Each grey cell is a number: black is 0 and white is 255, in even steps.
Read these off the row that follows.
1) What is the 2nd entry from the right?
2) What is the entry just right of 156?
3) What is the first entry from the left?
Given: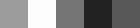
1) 34
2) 253
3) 156

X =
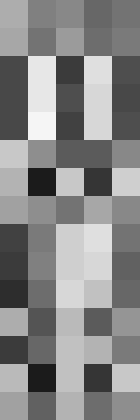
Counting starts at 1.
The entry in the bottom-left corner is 161
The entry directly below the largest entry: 142
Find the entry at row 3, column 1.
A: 72
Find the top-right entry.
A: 115
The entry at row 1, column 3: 136
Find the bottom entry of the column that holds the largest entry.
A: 97
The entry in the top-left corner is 173
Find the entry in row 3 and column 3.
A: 59
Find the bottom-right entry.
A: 142
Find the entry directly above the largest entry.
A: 231
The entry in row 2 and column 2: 115
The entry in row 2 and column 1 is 167
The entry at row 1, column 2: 128
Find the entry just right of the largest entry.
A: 65
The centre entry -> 115

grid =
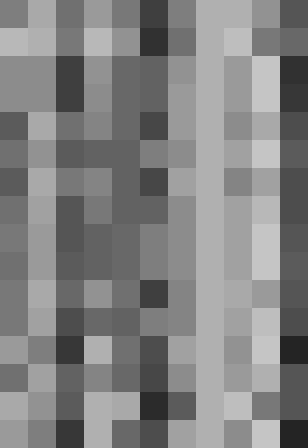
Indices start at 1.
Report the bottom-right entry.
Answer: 36
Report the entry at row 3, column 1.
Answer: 140
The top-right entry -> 85
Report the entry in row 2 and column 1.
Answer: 184
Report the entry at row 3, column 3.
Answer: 63
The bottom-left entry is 154
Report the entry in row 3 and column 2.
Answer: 140
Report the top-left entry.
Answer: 126
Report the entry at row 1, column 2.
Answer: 169
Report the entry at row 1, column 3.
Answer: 112

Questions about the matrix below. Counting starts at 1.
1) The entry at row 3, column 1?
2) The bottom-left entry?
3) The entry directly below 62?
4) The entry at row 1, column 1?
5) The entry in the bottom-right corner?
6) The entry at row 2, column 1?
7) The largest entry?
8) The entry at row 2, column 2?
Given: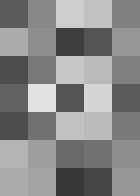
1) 77
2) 172
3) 199
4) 91
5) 150
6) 172
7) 225
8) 142

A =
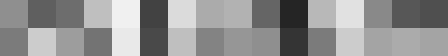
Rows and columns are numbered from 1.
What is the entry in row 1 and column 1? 143
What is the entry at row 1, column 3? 109
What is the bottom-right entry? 164
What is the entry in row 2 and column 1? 123
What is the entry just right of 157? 115
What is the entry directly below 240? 233
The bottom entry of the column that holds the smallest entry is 52
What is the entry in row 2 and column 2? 204
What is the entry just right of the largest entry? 66
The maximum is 240

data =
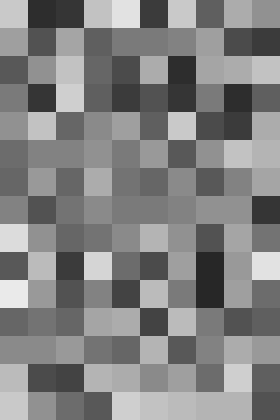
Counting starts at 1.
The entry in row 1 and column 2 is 45
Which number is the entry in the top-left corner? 201
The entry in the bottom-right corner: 82
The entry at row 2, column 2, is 82
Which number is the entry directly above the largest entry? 88
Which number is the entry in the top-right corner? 145
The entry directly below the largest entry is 102
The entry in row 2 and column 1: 159
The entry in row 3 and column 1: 88
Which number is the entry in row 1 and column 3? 53
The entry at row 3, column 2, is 145
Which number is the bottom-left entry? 201
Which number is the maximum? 234

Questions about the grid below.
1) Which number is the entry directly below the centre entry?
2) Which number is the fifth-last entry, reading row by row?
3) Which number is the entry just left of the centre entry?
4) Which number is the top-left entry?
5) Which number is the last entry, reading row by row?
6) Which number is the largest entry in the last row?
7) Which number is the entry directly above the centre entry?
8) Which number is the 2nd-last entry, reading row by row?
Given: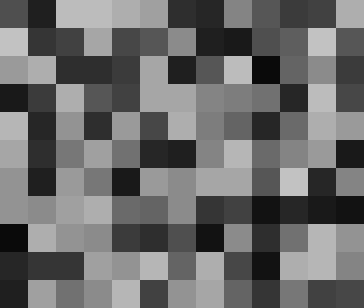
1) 139
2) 100
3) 38
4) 79
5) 71
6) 182
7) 174
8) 65

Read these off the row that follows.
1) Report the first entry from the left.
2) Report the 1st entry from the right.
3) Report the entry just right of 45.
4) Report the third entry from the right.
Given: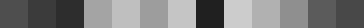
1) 78
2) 72
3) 164
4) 143

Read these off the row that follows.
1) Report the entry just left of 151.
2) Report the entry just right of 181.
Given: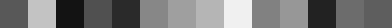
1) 129
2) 240

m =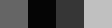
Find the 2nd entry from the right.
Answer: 54
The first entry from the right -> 192
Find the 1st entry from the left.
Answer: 101

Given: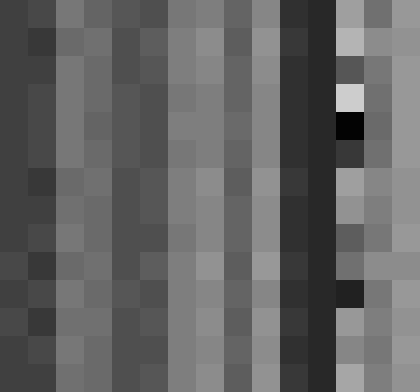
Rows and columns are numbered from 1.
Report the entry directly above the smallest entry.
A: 205
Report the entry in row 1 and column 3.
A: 119
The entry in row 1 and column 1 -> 64
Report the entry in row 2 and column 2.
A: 56
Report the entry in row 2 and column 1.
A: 64
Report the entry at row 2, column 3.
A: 106
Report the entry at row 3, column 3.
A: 119
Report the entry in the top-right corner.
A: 152
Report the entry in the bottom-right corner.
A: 146
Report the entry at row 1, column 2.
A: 72
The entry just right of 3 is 106
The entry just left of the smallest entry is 40
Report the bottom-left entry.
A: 64
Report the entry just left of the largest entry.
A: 40
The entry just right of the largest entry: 112
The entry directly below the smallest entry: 56
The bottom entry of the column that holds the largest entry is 166
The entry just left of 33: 40
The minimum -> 3

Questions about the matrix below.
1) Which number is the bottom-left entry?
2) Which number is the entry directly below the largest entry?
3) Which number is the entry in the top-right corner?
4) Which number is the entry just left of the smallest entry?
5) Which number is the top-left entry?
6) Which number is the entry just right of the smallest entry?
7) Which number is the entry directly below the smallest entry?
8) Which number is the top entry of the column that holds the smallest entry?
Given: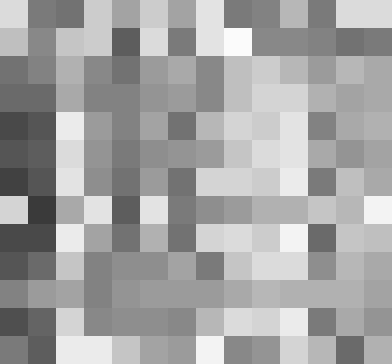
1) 122
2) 191
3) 219
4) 212
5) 219
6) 169
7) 73
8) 122
